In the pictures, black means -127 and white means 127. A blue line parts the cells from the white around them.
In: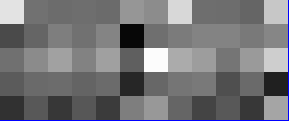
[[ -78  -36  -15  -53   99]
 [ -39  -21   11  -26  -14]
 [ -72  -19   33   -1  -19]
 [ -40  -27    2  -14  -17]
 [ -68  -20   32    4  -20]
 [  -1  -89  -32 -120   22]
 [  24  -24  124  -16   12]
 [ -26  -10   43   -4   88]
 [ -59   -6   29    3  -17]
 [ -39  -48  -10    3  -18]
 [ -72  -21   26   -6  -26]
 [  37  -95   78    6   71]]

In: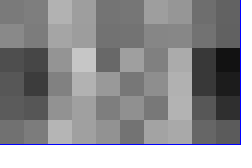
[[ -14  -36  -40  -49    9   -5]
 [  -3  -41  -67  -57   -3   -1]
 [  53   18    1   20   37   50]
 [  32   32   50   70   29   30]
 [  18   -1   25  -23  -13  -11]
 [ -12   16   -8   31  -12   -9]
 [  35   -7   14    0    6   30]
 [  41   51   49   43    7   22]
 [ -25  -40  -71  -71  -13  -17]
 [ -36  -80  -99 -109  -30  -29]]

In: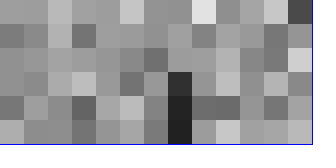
[[ 46  -8  17  17  -3  30]
 [ 13  30  11  23  10  29]
 [ 14  12  43  35  50  57]
 [-11 -27  61  29 -11  33]
 [ 21  39  25  22  30  29]
 [ 38  59 -12   9  27  69]
 [ -5   3  24 -15  17  19]
 [-94 -92 -79  28  32  17]
 [ 28 -18  21  30   3  98]
 [ 71 -20  62  51  35  15]
 [ 33  21  16   7  25  37]
 [ 38  -9  52  -6  -8  71]
 [ 57  35   9  79  21 -53]]

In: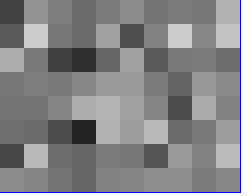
[[ 11 -58 -15 -10  -9  44 -36 -61]
 [  4  56 -22 -10  -2  -6  76  19]
 [-10 -18 -50   5  -7 -64  -8  -2]
 [-25 -26 -91  44   8 -79 -20 -22]
 [  3  -3  50  52  25 -25  31  -4]
 [  4  -8  29  34  27  32 -48  12]
 [ 13 -41  56   5  -4 -38   2 -10]
 [ 14  27 -21 -50 -28  -5  75  -3]
 [ -4   3  -6  42  22  -3   6  -8]
 [  7  60  28   3   9 -19  66  49]]

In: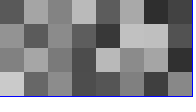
[[ 74   1  19 -38]
 [-24  38 -36  37]
 [ 12  -5  11   3]
 [-50 -51 -34  58]
 [-42  57 -71 -35]
 [  0  11  65  41]
 [-64  37  63 -81]
 [  8 -79 -45 -61]]

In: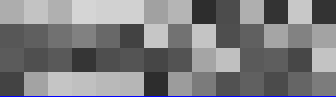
[[-60 -36 -40  45]
 [ 35 -48 -32  67]
 [ 69 -38 -14  48]
 [ 64 -74   1  85]
 [ 57 -49 -23  81]
 [ 54 -43 -61  81]
 [-82 -57  70  33]
 [ 28 -44 -13  53]
 [ -4  37  68 -82]
 [-46  64 -49 -51]
 [-31 -37 -31  47]
 [-52 -33  37 -76]
 [-26 -56   2  72]
 [ -3  67  35 -76]]

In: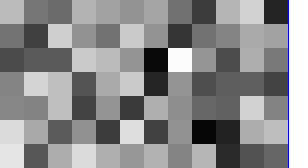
[[ 101   91    7    4  -52  -12   59]
 [ -40   41    3   84  -37  -63   -9]
 [  45  -36   63   63  -37   79  -20]
 [  91   17  -60  -43   74   18   51]
 [  47  -67   20   42   59  -13   34]
 [  23   94  -69   74   20   74   19]
 [  50  -62   47  -90 -118   19   37]
 [   4   18   14   20  124  -74  -14]
 [  54 -121  -24  -49   21  -13  -67]
 [ -85  -93  -30  -33  -51    4   53]
 [ -45   45   82  -32   46   42   82]
 [ -25   62    3  -60   -6   34  -91]]
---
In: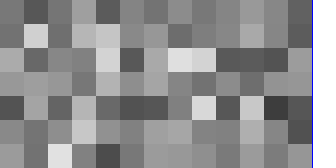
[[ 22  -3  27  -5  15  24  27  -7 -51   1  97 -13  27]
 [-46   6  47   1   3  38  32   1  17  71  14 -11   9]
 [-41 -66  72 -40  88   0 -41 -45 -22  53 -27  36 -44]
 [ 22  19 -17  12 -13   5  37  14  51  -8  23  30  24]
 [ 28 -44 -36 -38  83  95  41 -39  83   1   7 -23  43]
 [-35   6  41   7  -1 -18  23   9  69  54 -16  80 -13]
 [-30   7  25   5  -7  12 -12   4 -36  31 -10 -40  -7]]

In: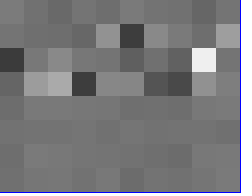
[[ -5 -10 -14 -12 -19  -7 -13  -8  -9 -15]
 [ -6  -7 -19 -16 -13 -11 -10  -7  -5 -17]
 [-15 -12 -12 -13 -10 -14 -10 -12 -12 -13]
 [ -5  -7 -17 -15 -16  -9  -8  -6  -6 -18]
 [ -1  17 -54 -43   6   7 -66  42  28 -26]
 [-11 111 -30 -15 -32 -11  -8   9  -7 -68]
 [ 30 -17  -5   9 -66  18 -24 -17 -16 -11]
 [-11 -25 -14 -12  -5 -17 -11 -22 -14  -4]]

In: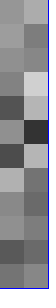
[[  7 -11]
 [-21 -38]
 [ -2  16]
 [-21   9]
 [-12  49]
 [ 53 -51]
 [-76  16]
 [ 53 -44]
 [ 80   2]
 [  7  16]
 [ -2  29]
 [ 44  22]]

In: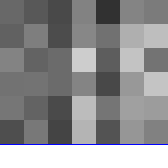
[[  1  22 -44  52 -59  -7 -49]
 [ 28  32 -10  60 -53 -28  -9]
 [ 68  24 -55   4 -20 -12 -13]
 [-12  67 -34  77 -20 -28   3]
 [ 62  47 -14   7 -51  -1 -30]
 [ -4   4 -78   2 -54 -39 -23]]

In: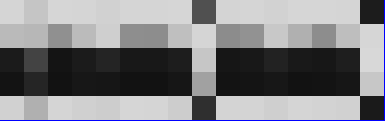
[[-101   81   83   85   79   84   84  -80   77   85   86   77   80   85
    48   81]
 [  71 -105 -108 -109 -104 -107 -108   33 -105 -109 -109 -105 -104 -109
   -90 -108]
 [  88  -97 -104 -102  -93 -103 -105   70  -98 -103 -103  -91 -100 -107
   -60 -100]
 [  86   62   13   48   72   18   12   85   63   13   14   79   59   16
    55   58]
 [ -99   85   86   86   82   85   84  -47   86   85   85   81   85   86
    69   85]]

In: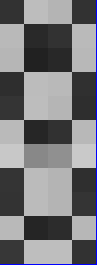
[[-77  62  62 -72]
 [ 55 -83 -90  57]
 [-75  52  59 -76]
 [-80  52  59 -75]
 [ 73  16   8  72]
 [ 56 -78 -89  58]
 [-81  53  61 -75]
 [-79  57  60 -81]
 [ 56 -87 -94  54]
 [ 58 -77 -86  57]
 [-77  52  61 -77]]

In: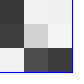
[[-67 -49 113]
 [116  83 -66]
 [112 114 -70]]

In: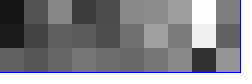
[[  21  -77    8   -8  -23  -19  -10  -25  -41  -32]
 [ -30  111   -5   31  -16  -50  -35  -33  -60 -102]
 [  -1  125   30   13    8  -51  -68    6  -44 -104]]

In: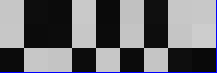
[[-118 -113   69 -116   71 -115   68   71 -116]
 [  77   69 -114   68 -116   71 -115 -116   71]
 [  72   71 -112   65 -117   73 -116 -114   70]]
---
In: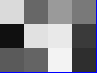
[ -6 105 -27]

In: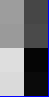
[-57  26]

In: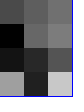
[ -15  -24 -108]

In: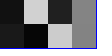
[ 4 76]

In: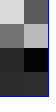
[-36 -13]

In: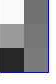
[-14  26]
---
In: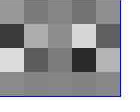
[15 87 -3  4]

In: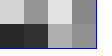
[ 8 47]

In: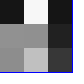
[-106   16   13]

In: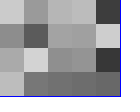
[-66  32  15  -8]

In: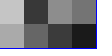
[-11 -68]

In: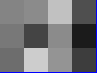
[-48  11  77]

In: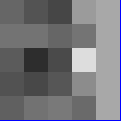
[ 40 -11 -53 -55 -31]
